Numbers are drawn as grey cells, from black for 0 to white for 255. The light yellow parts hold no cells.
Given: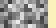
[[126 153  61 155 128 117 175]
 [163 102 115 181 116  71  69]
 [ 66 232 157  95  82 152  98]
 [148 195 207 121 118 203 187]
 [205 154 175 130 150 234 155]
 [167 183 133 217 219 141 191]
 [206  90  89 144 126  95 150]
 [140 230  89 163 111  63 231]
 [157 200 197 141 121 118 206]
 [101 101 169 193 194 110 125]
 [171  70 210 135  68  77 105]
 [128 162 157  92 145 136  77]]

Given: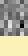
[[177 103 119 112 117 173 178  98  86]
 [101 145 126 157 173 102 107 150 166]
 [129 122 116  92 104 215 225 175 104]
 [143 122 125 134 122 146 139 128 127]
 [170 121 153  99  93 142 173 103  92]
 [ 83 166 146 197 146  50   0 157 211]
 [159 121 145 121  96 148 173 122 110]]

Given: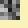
[[ 71 168 197 112 170]
 [131  82 188 143 172]
 [ 31  58  26  95 129]
 [160 125 112  72  83]
 [106  51 110 158  46]]

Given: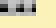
[[163  75   5 180]
 [164  77   6 182]
 [197 192 161 174]
 [196 191 160 173]
 [190 135  32 197]
 [163  76   6 180]
 [198 187 144 184]
 [200 186 133 191]
 [163  76   6 180]]

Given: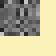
[[ 49  33 100  89  91 101 101  33 196]
 [ 80 131  91  93  98 139  80 128  84]
 [167 109 107 105 130 101 123 108  66]
 [102 129 115 113 104 115  99 132  72]
 [ 80 117  64  46  78 157  55 138  89]
 [ 23  94 153 165 114  57 120  81 175]
 [197 127  63  46  93 132  96 142  37]
 [ 68 117 134 145 115  83 112 117 118]
 [118  86 118 118 116 100 123  76 113]
 [ 82 140 148 168 128  84 121 129  84]]

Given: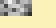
[[116 178 158 127]
 [186  71 158  71]
 [242 190 158 188]
 [184 205  85 193]
 [116 208 162 192]
 [181 170 212 144]
 [188 118 150  94]
 [158 113  94  49]]

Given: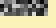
[[178  15  55 194]
 [110 108 197  90]
 [127  60  45  88]
 [160 201 125  97]
 [ 32 193  70  74]
 [ 54 133  92 104]
 [ 61  93 107 153]
 [ 12 168  49  58]
 [161  43  82 216]
 [ 70 181  54  38]
 [  9 113  26  36]
 [ 97  36 126 158]]

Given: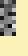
[[ 79  34 168 154  22 125 167  84  21]
 [156  86 102 102 126 131  89 132 148]
 [107  80  98  28 141 139   7 141 152]
 [ 49 113 194  40 195 113 224 155  25]]

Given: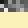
[[ 25 200  79]
 [ 53  80 238]
 [153 116  82]
 [ 79 134  85]
 [142 149 136]
 [ 87 131 184]
 [ 95 102 122]]
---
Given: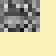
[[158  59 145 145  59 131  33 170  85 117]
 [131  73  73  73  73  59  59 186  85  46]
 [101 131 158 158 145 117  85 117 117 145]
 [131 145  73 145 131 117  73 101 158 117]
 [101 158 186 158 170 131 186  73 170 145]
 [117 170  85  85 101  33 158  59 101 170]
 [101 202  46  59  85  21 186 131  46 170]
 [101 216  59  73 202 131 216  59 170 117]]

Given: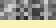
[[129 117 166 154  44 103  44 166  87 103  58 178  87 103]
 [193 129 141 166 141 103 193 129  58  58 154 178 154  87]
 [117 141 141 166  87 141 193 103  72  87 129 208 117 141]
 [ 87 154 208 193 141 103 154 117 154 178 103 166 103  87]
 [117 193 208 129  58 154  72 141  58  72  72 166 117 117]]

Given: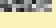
[[180  58  45 212  72  30 125  87 125 164 196 125 125]
 [ 72  72  99 180 164 138 151  99 228 151 138 180 212]
 [138 112 196  99  45  72 164 151  30 164 138 112  99]]

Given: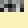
[[149  56  15  70 178  83]
 [121 162  96 162 149 121]
 [ 27 190  70 109 204  27]]

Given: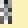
[[219  28 161]
 [232 123 149]
 [244 136 176]
 [123 176  59]
 [109 188  72]
 [ 97 244  59]]

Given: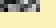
[[106   2 150 164 134  47 121 178 191  63]
 [121  31  31  18  79 150 218  91  63 164]
 [ 47  79 178 150 134  91  63 106 204 106]]
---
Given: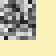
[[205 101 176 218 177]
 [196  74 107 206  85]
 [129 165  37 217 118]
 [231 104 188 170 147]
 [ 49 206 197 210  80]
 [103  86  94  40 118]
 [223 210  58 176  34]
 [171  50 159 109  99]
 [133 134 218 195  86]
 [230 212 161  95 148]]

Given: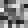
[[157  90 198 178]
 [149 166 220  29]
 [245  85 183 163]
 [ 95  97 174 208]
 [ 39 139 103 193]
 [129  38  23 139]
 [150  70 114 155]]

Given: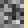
[[113 123 161]
 [ 61  88 117]
 [125 161  65]
 [161  66 120]
 [144 106 116]
 [141 102 214]
 [114 139 128]]

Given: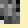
[[107  59   3]
 [160 161  64]
 [ 94 138  19]
 [ 84 143 127]
 [ 22  62  85]
 [223  66  96]]

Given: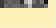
[[ 60 105  96 173 112 118]
 [ 59  93 107 112  82  85]]

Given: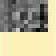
[[114  76 118 106 120 122]
 [129  79 104  87 116  30]
 [116  91 115  97 150  42]
 [109  69 172  64  77  21]
 [105  77 156  73  71   5]
 [126  80 113 163  95  63]
 [113  97 114  71 145  37]
 [107  73 197 100  59  44]]

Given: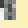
[[ 67 115]
 [ 62  78]
 [234  78]
 [243 120]
 [247  78]]
